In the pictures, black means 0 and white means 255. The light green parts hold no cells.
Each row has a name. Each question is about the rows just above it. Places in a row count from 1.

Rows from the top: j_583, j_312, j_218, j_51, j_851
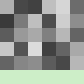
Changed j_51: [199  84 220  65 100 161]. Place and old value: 6, [169]
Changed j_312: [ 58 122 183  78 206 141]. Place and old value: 3, [191]
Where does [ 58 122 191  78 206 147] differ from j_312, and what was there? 6, [141]
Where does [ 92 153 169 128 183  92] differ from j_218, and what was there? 6, [100]
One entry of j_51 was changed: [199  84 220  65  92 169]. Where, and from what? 5, [100]
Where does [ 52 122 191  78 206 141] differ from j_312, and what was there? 1, [58]

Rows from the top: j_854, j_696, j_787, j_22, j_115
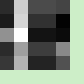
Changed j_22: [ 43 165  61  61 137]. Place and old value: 2, [159]
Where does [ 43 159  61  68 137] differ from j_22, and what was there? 4, [61]
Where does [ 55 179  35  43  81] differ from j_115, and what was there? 4, [35]
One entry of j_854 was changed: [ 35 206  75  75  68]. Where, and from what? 1, [43]
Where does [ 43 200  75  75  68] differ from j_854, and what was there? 2, [206]

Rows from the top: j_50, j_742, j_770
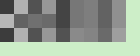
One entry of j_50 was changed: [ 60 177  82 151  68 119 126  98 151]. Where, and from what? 9, [144]
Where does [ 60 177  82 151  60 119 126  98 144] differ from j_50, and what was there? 5, [68]
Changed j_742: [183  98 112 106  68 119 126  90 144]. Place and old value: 8, [98]
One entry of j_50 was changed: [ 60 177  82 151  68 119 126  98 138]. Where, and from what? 9, [144]
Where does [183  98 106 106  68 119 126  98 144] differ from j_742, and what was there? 3, [112]
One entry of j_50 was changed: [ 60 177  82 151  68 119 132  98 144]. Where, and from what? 7, [126]

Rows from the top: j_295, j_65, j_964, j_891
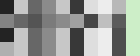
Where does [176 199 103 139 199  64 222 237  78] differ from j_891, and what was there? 6, [56]
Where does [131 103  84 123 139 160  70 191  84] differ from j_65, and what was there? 9, [91]
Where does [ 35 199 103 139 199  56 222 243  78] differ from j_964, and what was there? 8, [237]
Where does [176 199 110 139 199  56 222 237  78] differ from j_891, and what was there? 3, [103]

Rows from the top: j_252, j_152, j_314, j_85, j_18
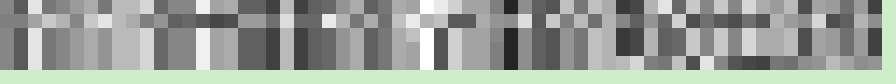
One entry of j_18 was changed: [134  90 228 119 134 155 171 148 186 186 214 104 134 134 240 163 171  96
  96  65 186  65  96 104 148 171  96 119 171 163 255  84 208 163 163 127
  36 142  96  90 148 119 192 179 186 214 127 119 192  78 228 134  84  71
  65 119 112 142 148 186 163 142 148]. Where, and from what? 40, [84]
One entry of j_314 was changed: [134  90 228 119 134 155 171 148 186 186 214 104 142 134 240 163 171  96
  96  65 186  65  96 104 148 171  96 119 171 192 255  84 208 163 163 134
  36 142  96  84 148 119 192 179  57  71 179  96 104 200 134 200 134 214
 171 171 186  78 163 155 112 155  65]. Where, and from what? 13, [134]
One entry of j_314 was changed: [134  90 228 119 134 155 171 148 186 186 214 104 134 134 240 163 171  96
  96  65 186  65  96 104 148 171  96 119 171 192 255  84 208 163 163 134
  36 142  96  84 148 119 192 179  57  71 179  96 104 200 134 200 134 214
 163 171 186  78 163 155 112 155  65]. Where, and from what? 55, [171]
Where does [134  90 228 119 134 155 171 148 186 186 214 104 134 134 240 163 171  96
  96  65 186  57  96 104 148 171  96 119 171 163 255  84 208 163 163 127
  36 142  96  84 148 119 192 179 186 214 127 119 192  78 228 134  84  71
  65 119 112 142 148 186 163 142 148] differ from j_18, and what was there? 22, [65]
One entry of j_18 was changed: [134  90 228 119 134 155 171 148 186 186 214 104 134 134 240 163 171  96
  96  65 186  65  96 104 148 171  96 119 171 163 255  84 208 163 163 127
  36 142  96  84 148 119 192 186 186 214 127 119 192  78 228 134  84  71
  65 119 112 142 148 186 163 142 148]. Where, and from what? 44, [179]
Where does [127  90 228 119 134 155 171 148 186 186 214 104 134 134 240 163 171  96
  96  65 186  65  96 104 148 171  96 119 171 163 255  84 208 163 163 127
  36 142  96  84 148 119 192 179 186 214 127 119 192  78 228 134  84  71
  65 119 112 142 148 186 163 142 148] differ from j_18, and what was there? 1, [134]
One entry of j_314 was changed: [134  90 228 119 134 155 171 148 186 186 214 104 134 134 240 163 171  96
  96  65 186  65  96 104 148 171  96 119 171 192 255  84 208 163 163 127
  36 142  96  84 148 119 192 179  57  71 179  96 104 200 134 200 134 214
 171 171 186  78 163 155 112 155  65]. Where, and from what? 36, [134]

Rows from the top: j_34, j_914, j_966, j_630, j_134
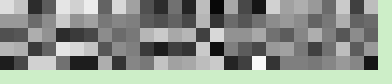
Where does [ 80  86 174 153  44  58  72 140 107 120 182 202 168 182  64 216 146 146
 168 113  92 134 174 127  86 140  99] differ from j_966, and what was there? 4, [146]
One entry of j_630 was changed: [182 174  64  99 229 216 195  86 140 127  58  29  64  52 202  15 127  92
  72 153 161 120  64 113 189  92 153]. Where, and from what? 3, [58]
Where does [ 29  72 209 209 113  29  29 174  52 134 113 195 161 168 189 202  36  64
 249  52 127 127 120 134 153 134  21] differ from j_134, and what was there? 11, [120]
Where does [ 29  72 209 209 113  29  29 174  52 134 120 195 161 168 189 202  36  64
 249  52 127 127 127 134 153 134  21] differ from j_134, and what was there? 23, [120]

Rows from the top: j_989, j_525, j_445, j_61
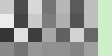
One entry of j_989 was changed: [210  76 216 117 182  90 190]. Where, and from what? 1, [202]
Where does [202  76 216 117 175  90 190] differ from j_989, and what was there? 5, [182]
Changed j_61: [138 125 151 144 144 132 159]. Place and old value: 2, [117]

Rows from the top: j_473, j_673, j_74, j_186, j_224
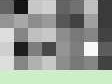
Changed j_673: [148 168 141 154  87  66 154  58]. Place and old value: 7, [160]
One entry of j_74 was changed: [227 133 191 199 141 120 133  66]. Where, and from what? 1, [221]
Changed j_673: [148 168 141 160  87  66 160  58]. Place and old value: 4, [154]
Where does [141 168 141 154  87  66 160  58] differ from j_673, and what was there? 1, [148]
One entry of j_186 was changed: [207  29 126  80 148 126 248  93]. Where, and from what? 4, [72]
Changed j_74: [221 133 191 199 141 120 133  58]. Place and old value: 8, [66]

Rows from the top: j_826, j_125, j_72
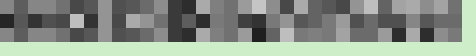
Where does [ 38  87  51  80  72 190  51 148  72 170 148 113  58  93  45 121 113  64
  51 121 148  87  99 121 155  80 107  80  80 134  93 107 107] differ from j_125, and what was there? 31, [87]
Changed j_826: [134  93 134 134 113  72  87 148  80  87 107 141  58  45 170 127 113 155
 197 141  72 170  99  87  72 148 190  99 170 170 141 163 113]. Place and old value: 29, [163]
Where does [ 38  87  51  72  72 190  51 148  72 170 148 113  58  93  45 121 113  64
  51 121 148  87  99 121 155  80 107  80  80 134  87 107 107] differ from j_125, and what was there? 4, [80]
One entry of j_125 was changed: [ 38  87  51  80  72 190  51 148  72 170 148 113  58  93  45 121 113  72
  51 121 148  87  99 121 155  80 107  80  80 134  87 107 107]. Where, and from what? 18, [64]
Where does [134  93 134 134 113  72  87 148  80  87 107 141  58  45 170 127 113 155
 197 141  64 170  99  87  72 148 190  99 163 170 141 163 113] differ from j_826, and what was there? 21, [72]
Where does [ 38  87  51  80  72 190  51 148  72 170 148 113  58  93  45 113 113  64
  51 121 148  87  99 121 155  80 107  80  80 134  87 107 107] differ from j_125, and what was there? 16, [121]

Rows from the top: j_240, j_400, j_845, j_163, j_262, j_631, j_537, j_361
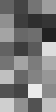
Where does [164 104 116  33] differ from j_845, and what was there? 3, [110]
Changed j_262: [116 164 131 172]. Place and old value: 3, [124]
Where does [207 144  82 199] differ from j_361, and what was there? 4, [192]
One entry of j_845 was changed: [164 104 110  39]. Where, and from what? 4, [33]
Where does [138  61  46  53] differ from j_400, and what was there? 1, [144]

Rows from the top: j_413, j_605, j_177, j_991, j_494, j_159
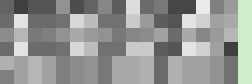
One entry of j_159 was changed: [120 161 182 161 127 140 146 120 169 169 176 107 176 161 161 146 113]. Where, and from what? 1, [127]
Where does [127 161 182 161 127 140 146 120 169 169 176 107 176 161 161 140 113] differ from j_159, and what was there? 16, [146]

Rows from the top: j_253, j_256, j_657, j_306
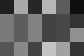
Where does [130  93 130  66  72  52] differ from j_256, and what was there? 1, [122]
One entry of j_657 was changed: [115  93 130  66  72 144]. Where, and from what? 1, [122]
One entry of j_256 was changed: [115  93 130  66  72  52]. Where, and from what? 1, [122]
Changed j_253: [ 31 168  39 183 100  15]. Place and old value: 5, [93]

